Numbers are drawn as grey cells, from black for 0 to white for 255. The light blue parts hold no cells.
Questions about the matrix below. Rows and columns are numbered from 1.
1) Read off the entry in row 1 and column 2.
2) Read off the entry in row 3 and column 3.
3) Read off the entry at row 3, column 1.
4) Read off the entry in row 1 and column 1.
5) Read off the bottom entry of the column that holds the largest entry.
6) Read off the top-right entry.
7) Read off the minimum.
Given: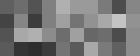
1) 109
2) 176
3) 83
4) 96
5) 96
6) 134
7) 46

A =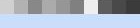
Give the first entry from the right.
59
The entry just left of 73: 93
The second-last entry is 73

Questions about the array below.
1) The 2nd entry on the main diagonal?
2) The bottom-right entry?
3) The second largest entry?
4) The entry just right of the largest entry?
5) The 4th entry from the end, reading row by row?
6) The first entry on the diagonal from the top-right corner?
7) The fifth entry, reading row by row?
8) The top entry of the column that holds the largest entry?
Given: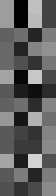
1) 2
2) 138
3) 199
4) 81
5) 81
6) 66
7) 157
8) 192

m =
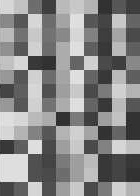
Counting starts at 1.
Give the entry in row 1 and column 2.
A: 193
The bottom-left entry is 68
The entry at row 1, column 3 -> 109
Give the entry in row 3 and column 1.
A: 186
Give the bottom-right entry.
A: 179
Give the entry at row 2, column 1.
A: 136
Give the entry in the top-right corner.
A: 62
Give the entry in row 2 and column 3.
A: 214
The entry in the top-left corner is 214
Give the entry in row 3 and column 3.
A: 200

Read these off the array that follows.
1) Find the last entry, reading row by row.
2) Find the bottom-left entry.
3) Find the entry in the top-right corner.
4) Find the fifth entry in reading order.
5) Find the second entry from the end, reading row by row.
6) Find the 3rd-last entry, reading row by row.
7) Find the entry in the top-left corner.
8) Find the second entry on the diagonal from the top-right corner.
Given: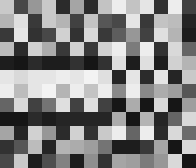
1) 22
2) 72
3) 65
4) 43
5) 217
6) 151
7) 201
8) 188

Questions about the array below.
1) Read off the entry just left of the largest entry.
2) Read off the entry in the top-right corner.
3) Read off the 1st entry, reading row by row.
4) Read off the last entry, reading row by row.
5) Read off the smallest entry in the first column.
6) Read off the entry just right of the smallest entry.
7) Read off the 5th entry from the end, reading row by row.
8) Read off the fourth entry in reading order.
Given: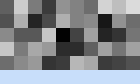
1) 190
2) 219
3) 96
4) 81
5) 81
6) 67
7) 183
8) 59

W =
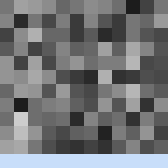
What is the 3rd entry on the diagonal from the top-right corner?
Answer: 118
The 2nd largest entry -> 190
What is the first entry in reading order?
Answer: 118
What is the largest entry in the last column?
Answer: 154
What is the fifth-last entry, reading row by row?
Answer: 50
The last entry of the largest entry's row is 90
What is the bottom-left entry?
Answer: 161
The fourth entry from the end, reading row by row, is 90
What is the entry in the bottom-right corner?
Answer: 96
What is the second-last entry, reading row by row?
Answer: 78
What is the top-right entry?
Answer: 118
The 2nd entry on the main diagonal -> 42
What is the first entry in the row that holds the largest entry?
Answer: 110
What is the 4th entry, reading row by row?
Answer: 140
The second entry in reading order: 161
